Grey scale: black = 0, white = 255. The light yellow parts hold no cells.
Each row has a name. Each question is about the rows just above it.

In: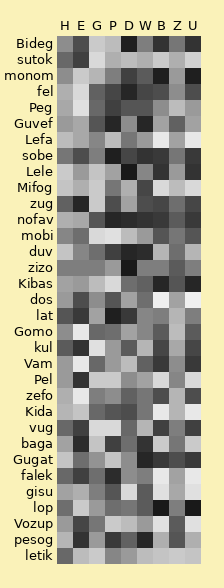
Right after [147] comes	[196]
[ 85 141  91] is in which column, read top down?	H
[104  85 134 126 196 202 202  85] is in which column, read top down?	G
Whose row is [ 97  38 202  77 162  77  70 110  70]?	zug
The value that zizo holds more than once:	[126]

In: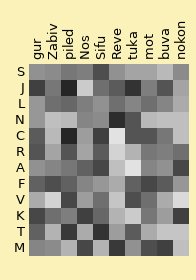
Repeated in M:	[179]
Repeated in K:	[64]

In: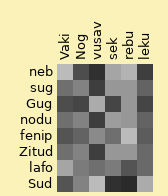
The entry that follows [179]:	[62]
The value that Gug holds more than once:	[69]

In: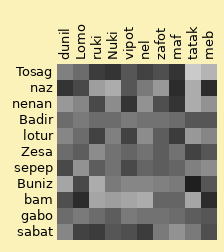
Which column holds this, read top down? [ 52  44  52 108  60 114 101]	maf
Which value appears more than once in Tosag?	[52]
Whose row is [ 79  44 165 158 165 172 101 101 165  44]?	bam
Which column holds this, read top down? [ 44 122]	Lomo
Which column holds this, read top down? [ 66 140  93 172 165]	ruki
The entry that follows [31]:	[86]

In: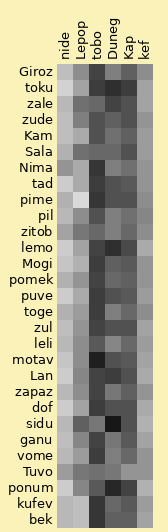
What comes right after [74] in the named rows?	[170]
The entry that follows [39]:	[67]
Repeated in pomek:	[148]

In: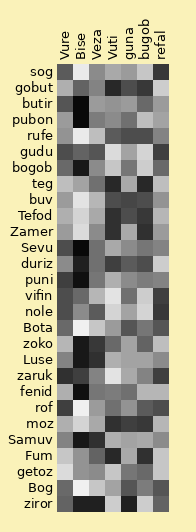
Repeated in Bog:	[85]
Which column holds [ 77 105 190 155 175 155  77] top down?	Vure
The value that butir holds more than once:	[155]
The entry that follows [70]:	[77]
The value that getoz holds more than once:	[198]

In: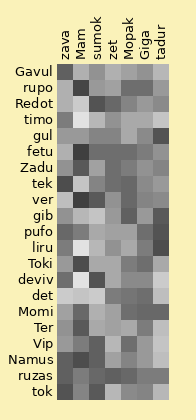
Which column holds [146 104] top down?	zava
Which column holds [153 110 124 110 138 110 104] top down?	Giga
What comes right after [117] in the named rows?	[110]
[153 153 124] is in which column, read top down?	Giga
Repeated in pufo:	[161]

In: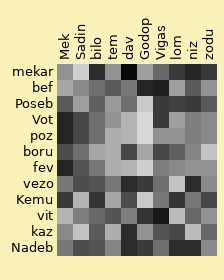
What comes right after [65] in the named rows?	[58]
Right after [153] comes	[111]
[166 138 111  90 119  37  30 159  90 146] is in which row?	bef
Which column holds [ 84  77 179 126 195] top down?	Sadin
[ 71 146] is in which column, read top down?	zodu
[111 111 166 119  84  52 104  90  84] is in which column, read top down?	bilo
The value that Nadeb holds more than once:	[44]

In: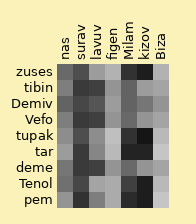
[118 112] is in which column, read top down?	nas
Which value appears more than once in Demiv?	[99]
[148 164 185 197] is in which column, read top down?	Biza

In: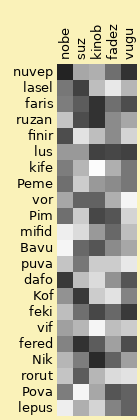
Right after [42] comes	[98]
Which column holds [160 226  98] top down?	vugu

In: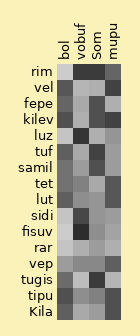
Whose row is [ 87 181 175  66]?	vel
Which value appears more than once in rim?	[59]
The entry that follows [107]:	[189]
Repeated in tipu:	[80]
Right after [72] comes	[149]
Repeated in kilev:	[80]
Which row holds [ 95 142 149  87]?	lut

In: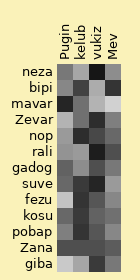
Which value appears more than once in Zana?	[79]
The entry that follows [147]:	[154]

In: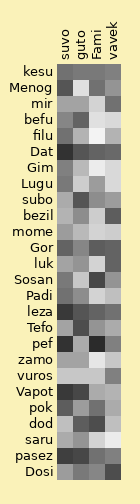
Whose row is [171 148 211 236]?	saru
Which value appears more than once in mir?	[163]
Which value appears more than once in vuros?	[199]
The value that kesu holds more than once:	[121]
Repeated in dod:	[191]
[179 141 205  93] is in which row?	bezil
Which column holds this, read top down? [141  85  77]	guto

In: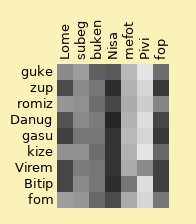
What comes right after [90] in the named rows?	[185]
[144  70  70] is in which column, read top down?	Lome
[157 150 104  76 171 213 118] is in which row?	fom

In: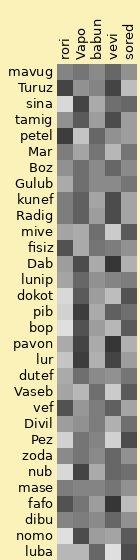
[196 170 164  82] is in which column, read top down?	rori
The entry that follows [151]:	[125]
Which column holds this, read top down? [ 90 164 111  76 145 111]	sored
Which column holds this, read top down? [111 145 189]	sored
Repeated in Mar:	[117]

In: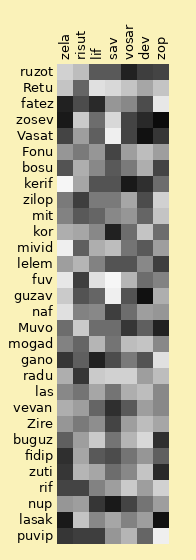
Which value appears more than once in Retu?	[196]
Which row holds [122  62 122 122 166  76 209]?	zilop
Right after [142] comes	[68]
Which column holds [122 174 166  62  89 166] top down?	risut
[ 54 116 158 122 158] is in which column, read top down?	risut
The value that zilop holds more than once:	[122]
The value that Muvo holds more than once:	[109]

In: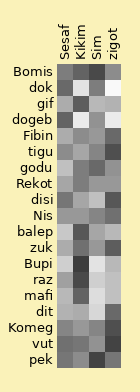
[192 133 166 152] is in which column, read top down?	Sim
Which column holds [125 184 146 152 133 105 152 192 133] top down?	Sim
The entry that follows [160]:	[73]

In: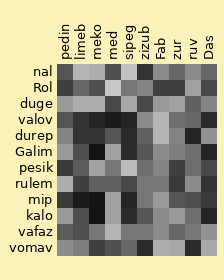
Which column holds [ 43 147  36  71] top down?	Das
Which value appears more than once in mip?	[58]
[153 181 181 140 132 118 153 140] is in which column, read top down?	Fab
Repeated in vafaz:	[118]
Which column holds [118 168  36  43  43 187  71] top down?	sipeg
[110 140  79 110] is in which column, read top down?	ruv

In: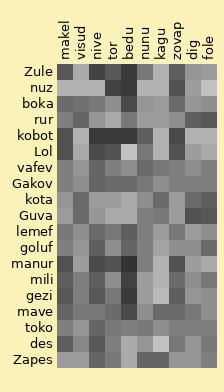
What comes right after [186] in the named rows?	[95]
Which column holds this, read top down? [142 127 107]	dig
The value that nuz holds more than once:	[178]
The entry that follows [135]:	[88]
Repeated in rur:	[156]
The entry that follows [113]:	[120]
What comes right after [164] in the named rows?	[142]

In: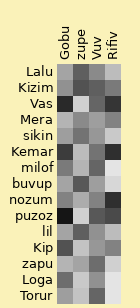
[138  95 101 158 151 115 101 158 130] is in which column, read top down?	Vuv
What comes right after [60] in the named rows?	[188]
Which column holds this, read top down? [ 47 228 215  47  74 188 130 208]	Rifiv
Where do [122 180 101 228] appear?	milof
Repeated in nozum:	[130]

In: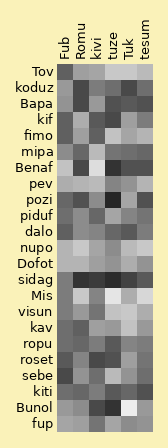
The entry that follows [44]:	[66]
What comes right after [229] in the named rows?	[173]
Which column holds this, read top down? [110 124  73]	kivi

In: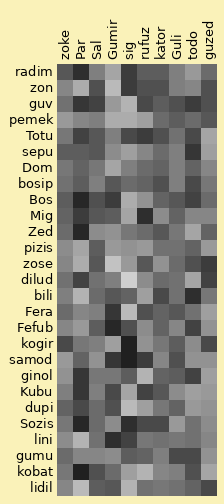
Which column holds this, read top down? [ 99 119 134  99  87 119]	kator
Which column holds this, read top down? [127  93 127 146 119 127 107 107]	Sal
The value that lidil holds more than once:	[113]
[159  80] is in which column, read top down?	rufuz
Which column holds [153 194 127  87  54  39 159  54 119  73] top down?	Gumir
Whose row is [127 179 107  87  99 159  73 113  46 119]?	bili

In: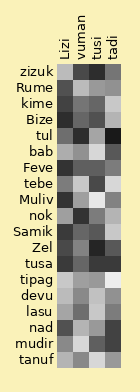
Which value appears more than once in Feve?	[95]
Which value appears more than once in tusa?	[58]

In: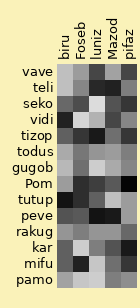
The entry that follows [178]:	[70]
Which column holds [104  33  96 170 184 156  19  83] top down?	biru
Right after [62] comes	[89]
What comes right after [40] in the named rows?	[33]
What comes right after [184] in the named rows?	[111]

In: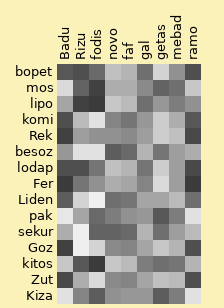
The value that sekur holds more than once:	[99]
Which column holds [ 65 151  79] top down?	Badu
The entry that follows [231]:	[165]
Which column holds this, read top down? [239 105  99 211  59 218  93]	fodis
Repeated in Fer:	[59]
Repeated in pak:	[125]

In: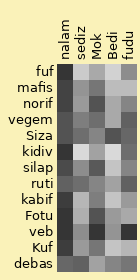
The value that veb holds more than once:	[53]
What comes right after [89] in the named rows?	[196]

